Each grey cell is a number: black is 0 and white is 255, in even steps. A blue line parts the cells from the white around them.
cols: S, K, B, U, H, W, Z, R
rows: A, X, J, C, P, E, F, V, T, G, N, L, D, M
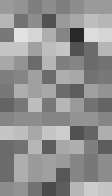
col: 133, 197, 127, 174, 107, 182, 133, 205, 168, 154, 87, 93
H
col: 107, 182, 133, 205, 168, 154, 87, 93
H
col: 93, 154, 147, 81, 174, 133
W
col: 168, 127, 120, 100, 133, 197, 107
S
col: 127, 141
B

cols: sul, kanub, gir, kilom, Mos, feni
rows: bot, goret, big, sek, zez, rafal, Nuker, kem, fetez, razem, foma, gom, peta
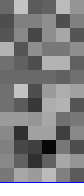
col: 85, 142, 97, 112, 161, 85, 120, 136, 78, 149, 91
feni
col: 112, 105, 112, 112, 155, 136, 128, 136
sul
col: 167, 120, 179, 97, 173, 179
Mos
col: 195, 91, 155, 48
kanub
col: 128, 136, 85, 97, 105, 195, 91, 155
kanub
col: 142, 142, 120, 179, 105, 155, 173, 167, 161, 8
kilom

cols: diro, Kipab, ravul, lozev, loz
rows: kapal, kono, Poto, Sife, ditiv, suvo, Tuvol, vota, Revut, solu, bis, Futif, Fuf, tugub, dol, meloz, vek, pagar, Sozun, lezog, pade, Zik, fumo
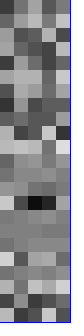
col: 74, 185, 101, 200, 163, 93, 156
loz
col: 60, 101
diro

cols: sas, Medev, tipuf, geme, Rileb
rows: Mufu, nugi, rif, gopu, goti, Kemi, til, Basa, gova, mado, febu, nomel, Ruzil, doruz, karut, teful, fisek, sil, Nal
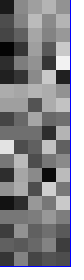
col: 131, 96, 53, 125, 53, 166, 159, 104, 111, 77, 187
Medev
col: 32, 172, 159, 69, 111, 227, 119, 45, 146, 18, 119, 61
sas
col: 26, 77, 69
sas
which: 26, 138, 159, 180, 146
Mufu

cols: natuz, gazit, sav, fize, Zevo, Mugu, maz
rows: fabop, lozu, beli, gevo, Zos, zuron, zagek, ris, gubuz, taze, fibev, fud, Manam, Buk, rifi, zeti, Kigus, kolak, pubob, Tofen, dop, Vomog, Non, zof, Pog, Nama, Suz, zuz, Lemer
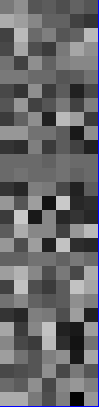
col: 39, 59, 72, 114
gazit
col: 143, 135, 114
maz
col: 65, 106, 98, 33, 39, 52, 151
Mugu
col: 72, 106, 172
natuz
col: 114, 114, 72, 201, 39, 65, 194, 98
Zevo
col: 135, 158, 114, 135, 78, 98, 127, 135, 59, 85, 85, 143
sav
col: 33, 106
maz

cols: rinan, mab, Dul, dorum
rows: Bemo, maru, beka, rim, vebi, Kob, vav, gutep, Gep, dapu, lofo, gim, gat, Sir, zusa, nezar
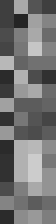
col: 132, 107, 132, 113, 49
dorum
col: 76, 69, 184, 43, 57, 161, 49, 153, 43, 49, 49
rinan
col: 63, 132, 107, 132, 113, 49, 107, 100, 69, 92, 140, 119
dorum

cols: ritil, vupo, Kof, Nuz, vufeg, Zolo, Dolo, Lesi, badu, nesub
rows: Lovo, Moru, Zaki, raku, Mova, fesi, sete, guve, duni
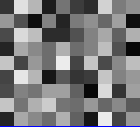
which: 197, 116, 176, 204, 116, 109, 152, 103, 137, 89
guve
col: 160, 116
vufeg

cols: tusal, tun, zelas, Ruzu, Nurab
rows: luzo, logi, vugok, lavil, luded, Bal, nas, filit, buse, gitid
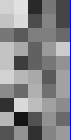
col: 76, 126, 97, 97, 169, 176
zelas
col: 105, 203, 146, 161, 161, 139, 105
Nurab
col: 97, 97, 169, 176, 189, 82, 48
zelas
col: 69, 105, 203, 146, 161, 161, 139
Nurab
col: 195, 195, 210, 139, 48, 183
tusal

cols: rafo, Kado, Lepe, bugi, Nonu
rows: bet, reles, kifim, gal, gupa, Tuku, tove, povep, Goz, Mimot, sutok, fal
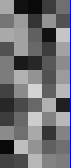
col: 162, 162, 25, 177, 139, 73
Kado
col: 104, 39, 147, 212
Lepe
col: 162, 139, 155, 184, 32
Nonu
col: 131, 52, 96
bugi
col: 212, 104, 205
Lepe
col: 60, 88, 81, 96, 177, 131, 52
bugi
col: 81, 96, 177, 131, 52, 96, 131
bugi

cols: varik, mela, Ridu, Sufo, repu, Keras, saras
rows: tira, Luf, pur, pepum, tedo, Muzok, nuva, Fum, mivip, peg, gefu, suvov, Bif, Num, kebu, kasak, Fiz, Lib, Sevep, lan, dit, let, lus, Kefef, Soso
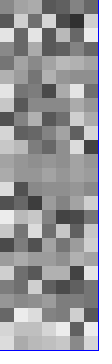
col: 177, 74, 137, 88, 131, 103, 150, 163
Sufo
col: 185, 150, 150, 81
mela
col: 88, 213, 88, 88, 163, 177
Sufo
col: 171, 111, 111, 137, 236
mela
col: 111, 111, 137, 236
mela
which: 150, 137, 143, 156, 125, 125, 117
let
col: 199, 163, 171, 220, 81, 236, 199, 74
varik

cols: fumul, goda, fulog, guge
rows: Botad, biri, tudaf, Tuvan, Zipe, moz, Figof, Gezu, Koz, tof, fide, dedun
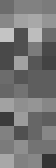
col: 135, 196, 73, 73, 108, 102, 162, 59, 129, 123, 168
fumul
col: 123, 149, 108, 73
guge

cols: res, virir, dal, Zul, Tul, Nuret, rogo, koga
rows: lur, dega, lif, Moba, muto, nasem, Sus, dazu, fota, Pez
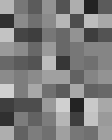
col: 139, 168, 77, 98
dal
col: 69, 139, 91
virir
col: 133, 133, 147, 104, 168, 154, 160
koga
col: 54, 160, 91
Tul
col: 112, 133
rogo

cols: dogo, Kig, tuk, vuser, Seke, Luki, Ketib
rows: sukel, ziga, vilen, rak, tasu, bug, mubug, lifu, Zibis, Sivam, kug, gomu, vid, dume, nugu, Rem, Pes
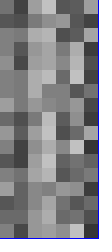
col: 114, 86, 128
dogo
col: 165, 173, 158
vuser
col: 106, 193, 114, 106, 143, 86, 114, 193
Luki

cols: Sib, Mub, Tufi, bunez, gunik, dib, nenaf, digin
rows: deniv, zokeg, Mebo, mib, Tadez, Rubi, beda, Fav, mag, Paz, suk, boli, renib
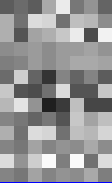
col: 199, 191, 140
dib
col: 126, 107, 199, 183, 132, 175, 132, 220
Sib

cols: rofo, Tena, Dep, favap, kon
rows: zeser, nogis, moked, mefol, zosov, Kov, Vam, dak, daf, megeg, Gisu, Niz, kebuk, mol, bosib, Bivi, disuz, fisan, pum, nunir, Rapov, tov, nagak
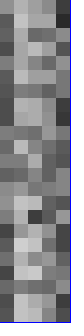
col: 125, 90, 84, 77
rofo
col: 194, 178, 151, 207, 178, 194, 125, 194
Tena

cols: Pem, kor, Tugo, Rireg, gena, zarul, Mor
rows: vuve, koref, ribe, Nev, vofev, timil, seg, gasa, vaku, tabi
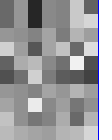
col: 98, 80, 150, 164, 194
Pem
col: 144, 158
kor
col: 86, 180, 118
zarul
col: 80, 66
Mor
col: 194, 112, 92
gena
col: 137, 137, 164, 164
Rireg

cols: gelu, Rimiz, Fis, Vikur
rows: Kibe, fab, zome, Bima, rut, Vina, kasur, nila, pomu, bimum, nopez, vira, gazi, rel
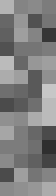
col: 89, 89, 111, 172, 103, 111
Fis
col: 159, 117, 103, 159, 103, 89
Rimiz

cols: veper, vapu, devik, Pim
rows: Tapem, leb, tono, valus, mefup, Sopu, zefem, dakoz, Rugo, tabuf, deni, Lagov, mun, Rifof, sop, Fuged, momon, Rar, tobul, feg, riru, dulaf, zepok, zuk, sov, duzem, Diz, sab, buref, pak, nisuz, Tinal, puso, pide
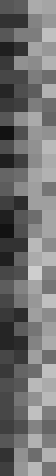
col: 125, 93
devik
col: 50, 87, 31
veper
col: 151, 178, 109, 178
Pim
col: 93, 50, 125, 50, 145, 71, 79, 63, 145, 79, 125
vapu
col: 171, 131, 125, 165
devik
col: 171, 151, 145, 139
devik

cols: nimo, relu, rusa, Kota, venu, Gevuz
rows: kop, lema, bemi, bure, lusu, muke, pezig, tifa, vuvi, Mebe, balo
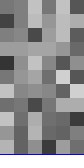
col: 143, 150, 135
relu
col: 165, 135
Kota

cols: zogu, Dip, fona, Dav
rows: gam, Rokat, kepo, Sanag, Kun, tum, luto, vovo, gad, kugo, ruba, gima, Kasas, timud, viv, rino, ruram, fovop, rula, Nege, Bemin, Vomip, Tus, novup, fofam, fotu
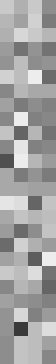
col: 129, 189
fona
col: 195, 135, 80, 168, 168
zogu
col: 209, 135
zogu
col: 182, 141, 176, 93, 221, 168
fona
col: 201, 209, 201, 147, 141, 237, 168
fona

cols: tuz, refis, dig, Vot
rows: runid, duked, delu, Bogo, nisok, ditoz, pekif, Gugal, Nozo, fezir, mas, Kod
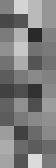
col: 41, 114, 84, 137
dig
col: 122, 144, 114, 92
tuz
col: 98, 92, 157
tuz
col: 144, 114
tuz
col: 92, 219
dig
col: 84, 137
dig
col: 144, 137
Vot

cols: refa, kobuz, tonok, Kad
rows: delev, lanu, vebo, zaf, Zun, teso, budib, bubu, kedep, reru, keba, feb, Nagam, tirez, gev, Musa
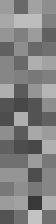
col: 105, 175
tonok
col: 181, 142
Kad
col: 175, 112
Kad
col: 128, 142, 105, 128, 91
kobuz
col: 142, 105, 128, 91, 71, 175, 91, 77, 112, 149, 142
kobuz
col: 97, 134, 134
refa

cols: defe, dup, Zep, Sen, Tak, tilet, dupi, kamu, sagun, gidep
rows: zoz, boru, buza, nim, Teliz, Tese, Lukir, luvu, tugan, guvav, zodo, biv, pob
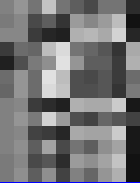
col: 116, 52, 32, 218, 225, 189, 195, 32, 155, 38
Tak
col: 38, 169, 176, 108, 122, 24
gidep
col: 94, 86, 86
kamu
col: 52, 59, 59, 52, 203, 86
sagun
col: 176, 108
gidep

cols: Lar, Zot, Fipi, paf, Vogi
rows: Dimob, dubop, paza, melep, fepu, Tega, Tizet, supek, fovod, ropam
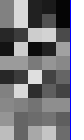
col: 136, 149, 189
Lar
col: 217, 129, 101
Zot
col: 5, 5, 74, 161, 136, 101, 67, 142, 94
Vogi
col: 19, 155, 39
Lar
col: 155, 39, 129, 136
Lar
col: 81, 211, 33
paf

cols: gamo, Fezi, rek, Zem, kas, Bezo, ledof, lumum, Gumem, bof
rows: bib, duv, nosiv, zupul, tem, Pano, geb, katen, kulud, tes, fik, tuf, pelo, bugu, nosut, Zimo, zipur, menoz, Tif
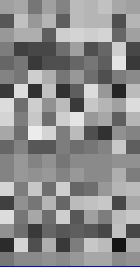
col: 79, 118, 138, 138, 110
ledof
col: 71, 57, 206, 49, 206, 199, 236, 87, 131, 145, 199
rek
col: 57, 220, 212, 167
gamo
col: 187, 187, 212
Bezo
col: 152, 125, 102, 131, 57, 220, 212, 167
gamo
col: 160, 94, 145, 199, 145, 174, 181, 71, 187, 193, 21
Gumem

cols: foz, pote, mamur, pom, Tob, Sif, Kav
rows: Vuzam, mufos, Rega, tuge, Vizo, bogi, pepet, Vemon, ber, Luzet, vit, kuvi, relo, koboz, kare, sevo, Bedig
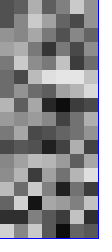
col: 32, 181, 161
pom
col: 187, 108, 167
mamur
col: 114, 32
Tob
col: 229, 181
Sif

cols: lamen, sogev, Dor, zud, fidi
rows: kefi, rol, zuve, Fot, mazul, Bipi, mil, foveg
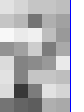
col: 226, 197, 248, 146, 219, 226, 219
lamen
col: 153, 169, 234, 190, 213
fidi

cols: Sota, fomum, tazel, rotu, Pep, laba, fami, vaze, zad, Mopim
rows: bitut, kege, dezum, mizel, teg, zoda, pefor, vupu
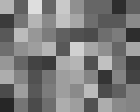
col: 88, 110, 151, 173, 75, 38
Sota
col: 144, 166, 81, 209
laba
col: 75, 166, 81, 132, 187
fami

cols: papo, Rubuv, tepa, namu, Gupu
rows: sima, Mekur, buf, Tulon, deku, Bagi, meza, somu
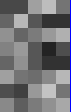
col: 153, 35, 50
namu
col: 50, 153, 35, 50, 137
namu
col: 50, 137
namu
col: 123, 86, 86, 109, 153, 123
tepa
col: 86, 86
tepa

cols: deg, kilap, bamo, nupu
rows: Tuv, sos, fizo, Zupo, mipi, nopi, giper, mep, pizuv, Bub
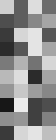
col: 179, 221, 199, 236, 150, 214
kilap
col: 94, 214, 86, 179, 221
kilap
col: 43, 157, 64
bamo
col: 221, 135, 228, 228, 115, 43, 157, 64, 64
bamo
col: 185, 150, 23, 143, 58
deg

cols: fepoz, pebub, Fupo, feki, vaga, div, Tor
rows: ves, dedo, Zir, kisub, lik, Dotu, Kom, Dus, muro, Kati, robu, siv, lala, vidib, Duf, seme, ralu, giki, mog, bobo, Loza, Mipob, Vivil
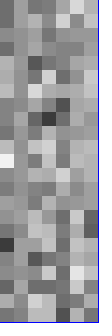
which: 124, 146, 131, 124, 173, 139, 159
vidib
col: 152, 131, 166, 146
div
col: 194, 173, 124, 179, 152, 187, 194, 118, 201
feki
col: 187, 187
feki
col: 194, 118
feki
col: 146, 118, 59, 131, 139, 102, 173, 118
fepoz

